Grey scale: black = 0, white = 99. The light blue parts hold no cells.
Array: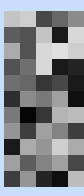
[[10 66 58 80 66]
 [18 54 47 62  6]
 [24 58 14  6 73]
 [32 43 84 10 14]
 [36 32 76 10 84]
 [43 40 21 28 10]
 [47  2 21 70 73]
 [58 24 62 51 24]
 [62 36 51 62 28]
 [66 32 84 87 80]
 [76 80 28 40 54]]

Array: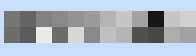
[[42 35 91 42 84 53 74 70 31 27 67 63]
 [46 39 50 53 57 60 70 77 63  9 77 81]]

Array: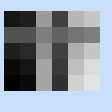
[[ 1  4 64 19 81 88]
 [ 4  8 64 22 74 85]
 [ 8 12 60 25 71 77]
 [12 16 56 25 68 77]
 [32 32 49 38 45 49]]

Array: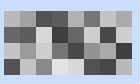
[[32 76 53 88 84 32 28 72]
 [40 36 84 24 40 80 28 80]
 [72 63 32 36 69 46 76 66]
 [76 60 80 46 28 57 66 24]]

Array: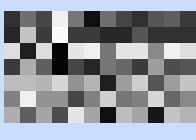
[[15 76 23 97 23 23 15 15 33 19 19 19]
 [19 43 27 93 46  6 43 27 19 33 37 23]
 [23 67 37  2 27 15 46 40 23 61 30 33]
 [50 93 57 57 27 50 80 46 50 83 40 53]
 [67 37 64 30 89 64  6 73 64  9 76 70]
 [73 73 70 83 57 70 12 61 80 33 61 76]
 [86 12 86  2 89 93 46 89 89 53 93 86]]

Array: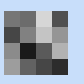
[[27 50 76 58]
 [46 42 83 31]
 [54 10 35 69]
 [61 38 27 17]]
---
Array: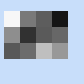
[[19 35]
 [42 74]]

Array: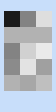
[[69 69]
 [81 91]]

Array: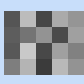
[[45 57]
 [78 28]]

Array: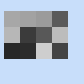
[[23 34]
 [17 80]]

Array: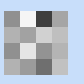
[[63 81]
 [89 57]]

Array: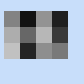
[[40 71]
 [14 55]]

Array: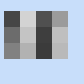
[[76 24]
 [69 23]]

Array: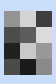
[[36 85]
 [78 59]]

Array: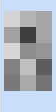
[[24 64]
 [55 58]]
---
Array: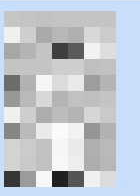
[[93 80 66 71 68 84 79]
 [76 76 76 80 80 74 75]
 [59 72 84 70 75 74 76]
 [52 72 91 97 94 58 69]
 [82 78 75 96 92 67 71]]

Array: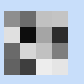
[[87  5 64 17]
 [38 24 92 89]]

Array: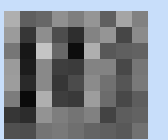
[[60 21 55 30 18 51 58 27 54]
 [60 11 53 24 23 51 51 28 46]
 [48  4 68 24 22 61 42 28 36]
 [31 30 45 47 43 39 37 34 44]]

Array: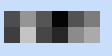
[[24 76 27 15 54 66]]

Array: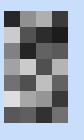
[[79 32 17 11]
 [63 79 31 70]
 [86 65 58 22]]

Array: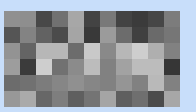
[[33 51 38 29 64 22 60 42 25 41 46]
 [61 23 80 44 54 73 50 63 73 73 21]
 [59 66 40 49 37 45 64 37 43 29 65]]
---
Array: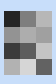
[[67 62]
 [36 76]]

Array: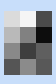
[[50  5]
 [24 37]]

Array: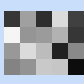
[[58 60]
 [85 73]]

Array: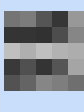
[[20 19]
 [68 74]]

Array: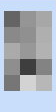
[[56 68]
 [59 69]]

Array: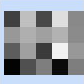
[[68 62]
 [62 23]]

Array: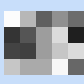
[[33 61]
 [25 61]]

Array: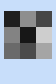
[[ 9 80]
 [29 64]]
